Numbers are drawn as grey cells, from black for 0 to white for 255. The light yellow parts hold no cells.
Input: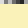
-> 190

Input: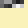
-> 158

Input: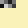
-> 29

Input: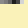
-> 98

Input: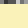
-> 85

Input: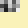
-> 213

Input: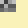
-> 159

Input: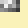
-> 240
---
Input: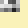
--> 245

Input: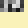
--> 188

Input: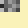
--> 101

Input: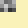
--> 106

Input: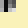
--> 10

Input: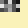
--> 59
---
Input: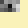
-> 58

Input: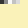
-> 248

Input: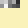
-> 115

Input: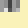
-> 83

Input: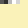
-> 185

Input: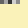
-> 54

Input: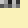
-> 84

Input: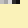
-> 219

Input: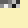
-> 159

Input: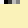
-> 58
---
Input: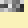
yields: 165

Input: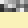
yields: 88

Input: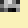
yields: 19

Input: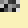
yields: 143

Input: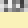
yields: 167

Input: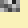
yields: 64

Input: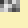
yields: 132
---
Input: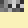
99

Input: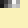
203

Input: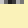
172

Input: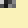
135

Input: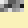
166

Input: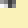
72
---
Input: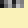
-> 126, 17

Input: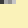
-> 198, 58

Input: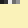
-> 149, 28

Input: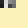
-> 124, 26

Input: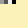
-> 0, 155

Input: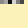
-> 71, 138

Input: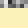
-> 132, 118
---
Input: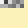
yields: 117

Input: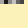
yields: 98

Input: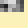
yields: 110

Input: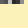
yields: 54

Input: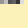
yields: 53

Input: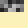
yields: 46

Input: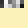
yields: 220

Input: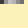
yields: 137

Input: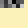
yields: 78
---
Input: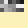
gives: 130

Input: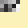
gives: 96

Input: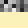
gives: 135

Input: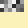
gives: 227

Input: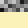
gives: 68

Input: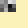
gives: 175

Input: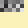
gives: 188

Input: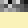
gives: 123
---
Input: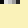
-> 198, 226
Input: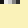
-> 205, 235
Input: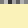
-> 163, 192
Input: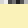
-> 114, 239
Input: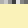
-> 62, 226
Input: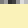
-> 64, 219
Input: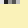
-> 150, 230
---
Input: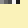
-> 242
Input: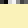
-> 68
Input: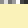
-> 70
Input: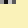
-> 200
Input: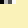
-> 80
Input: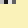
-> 230
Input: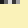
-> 54
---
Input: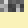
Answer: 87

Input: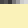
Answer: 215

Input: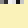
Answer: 197

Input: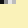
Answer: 188

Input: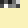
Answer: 66

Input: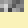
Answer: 105

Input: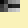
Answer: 203

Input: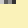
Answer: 51
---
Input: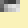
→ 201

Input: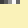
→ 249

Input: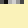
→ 150

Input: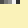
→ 241

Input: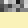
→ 133

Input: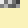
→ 89

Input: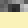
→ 160

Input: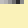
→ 45
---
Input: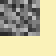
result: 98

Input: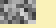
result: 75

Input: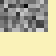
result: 139

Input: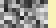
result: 228

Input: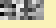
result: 165
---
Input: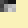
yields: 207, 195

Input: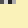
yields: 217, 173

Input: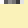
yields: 251, 226

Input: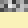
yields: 237, 209

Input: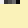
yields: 240, 108

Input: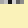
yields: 209, 195

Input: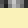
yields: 198, 183
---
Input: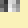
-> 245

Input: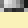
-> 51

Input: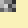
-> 157

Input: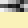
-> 77

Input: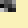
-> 129

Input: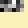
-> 18

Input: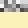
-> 200

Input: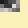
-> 172

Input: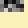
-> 149

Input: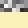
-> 204
